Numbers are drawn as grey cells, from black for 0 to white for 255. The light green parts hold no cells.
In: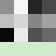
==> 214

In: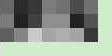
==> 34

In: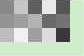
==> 158

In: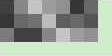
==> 104

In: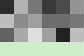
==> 139

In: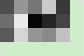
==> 233
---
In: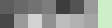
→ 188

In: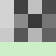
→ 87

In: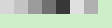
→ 55

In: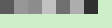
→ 111

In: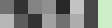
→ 113

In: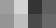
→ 190

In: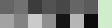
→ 21

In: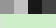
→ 193

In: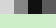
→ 133

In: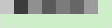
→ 123
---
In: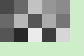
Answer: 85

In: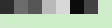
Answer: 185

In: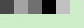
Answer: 112

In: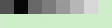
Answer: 124

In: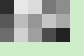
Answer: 150

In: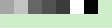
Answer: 81

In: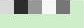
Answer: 151
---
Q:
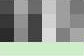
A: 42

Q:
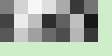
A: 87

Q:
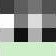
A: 186

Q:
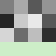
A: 214

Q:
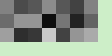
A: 159

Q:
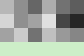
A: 162

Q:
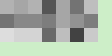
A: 221

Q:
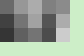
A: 53
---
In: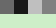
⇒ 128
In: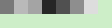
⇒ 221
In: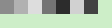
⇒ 66
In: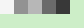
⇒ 56
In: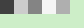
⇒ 175
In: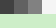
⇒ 245
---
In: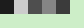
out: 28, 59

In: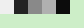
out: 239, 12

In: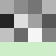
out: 171, 129

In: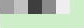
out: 159, 238

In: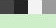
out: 69, 154

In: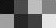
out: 18, 228

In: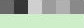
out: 105, 137

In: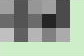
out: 160, 171
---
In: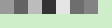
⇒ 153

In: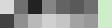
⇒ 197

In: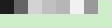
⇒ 192

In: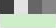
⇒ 102

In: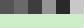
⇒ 105

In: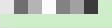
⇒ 180

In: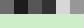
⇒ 108

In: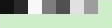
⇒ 157
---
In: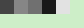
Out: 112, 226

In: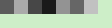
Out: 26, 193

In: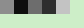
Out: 109, 195

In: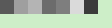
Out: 108, 218

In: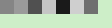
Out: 197, 207

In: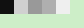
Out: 153, 239

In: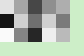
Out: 111, 250

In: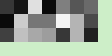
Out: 118, 244

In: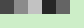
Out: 194, 194

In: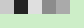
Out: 223, 223
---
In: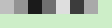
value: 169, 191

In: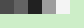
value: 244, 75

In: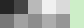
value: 218, 120

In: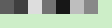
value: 136, 93

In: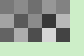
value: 130, 99

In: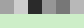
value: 184, 162

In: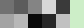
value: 58, 163
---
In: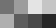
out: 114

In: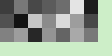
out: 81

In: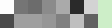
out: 253

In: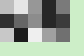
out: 48

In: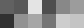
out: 97

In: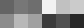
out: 100

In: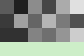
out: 58

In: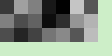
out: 128

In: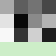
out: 227
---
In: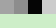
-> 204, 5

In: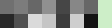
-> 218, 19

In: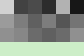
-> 209, 23

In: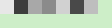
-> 231, 61

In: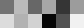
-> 241, 6

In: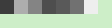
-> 238, 60

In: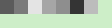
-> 228, 52
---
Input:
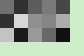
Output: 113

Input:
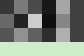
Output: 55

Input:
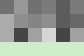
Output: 113

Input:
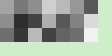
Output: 163

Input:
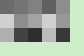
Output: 107

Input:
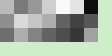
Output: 185

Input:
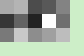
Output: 170

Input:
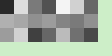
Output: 41
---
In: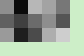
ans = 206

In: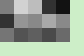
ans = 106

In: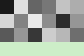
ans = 110

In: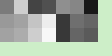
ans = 90

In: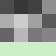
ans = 132

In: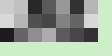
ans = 50

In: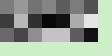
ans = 18
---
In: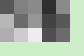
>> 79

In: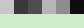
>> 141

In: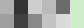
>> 195

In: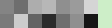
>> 143

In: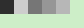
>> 150

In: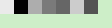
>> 204

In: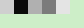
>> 123
